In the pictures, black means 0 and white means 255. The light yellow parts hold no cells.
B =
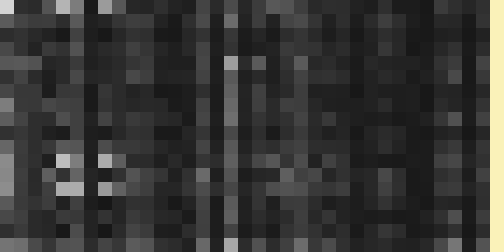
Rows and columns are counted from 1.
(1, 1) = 212
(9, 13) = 39
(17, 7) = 35
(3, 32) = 32
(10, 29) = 38
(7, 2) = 56
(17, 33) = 48
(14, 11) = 62
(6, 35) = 56
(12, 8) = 172
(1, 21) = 83
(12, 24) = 65
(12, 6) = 125
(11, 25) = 43
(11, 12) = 39
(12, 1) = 139
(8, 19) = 63
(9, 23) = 42
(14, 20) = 77
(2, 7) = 32
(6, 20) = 31
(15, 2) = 58
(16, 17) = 95
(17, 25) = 45
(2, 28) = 62
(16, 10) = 58
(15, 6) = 64
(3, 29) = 39
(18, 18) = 44
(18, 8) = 68
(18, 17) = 167
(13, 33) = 54
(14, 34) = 36
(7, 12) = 25
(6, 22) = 66
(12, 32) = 64
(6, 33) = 73
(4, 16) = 31

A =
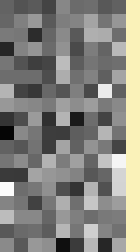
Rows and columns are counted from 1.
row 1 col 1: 99
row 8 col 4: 122
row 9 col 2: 77
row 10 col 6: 94
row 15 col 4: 119
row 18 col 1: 138
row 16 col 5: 152
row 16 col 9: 124
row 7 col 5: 84
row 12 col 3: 103
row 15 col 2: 117
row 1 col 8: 88
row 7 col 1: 180
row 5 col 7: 117
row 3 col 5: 138
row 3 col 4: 102
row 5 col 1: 118
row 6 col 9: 164
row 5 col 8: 107
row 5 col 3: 62
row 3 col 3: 44
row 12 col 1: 117
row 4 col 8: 100
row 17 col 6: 118
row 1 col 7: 110
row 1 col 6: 107
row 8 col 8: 122
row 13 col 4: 151
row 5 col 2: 83
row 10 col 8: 181
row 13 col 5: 145
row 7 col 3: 55
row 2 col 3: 153
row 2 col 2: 128
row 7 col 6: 127
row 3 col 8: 172
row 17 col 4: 92
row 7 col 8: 235

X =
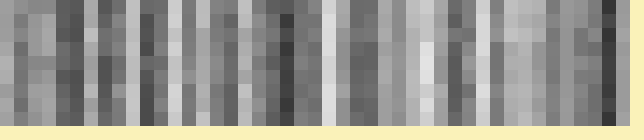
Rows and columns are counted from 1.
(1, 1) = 158
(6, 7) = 163
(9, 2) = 126
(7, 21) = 66
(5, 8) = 82
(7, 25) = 161
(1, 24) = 210
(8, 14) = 121
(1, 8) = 87
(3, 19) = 131
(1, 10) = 192
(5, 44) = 64
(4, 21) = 57
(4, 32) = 158
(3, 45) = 163
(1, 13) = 204
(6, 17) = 109
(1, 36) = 127
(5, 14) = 132
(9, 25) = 144
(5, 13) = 194
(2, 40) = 133
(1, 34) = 127
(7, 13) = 212
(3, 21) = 75
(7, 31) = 204
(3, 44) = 53
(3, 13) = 194
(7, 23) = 118
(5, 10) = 188
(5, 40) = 124
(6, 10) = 187
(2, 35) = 215
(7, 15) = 176
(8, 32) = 160
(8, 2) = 110
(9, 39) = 163
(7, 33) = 90
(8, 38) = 178

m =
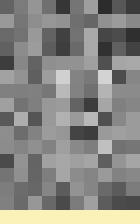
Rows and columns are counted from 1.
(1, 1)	99
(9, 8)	80
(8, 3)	127
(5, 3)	99
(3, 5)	65
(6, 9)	77
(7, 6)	130
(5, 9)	165
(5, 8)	80
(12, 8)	94
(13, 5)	166
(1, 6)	117
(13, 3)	101
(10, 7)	61
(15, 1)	128
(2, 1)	153
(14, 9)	91
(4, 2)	140
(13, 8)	154
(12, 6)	159
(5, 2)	135
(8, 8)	166
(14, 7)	133
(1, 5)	54
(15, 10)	72
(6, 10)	134
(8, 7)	61
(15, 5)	74
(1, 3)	149
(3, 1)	105
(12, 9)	148
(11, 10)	118
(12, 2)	147
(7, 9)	140
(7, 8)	180
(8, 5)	155
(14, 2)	108
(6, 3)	95
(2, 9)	155

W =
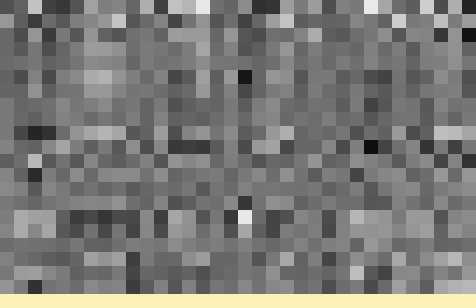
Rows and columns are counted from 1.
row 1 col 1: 81
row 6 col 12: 130
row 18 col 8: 97
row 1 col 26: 121
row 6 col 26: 104
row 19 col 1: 129
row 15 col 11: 101
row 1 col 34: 36
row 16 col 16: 118
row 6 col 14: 91
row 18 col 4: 111
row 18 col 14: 126
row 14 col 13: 107
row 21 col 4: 115
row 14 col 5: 121
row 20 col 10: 69
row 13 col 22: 115
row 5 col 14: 125
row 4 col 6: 124
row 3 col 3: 149
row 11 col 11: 78
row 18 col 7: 98
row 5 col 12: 113
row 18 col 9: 111
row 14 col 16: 116
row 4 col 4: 78
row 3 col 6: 87
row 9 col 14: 101
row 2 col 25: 101
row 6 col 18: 23
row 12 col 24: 98
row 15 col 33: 106
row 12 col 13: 146
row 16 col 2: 170
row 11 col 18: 75
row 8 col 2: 102
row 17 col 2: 170
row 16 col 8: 54
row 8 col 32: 131

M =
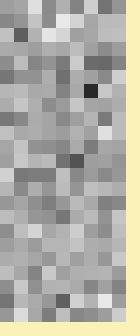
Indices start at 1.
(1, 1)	158
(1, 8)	115
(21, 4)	178
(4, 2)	167
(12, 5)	114
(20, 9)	156
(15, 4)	126
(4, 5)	168
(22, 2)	183
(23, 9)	204
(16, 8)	147
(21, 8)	161
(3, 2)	94
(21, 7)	134
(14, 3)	173
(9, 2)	136
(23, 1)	151
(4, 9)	157
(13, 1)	209
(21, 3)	144
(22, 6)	208
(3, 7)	167
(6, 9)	207
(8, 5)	155
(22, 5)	96
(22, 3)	171
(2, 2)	148
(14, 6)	149
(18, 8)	169
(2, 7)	166
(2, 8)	186
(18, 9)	182
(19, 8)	152
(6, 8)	137
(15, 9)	136
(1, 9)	148

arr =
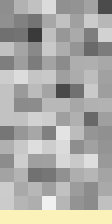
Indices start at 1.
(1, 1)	142
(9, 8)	159
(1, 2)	178
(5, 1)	126
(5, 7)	175
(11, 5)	219
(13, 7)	182
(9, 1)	194
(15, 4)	240
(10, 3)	167
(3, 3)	58
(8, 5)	184
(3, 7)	126
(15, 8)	192
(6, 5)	159
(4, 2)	165
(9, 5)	159
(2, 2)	129
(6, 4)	200
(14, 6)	156
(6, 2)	220
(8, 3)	140
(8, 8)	178
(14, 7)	140
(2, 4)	167
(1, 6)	147
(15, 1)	203
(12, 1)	140
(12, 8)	153
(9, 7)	104
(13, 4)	118
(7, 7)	202
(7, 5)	73

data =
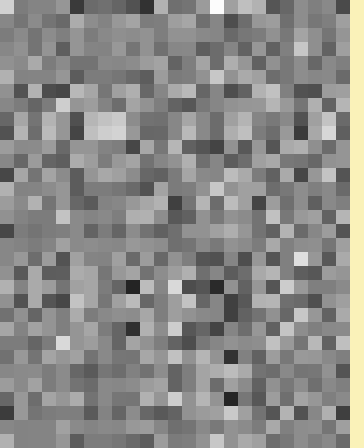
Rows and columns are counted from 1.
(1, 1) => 209
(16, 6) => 138
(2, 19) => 151
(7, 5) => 71
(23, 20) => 145
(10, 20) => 109
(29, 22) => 164
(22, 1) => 145
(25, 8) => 137
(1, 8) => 112
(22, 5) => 71
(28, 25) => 127
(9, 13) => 135
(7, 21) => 128
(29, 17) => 37
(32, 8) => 124
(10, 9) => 211
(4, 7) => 132
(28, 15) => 164
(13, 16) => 134
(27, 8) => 118
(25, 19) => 142
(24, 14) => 87
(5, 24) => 137
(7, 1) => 145
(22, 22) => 106
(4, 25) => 159
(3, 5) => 127
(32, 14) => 126
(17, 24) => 156
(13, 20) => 97
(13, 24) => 195
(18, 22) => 141
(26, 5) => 150
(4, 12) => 112
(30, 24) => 176
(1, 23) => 127
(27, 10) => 129
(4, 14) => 136
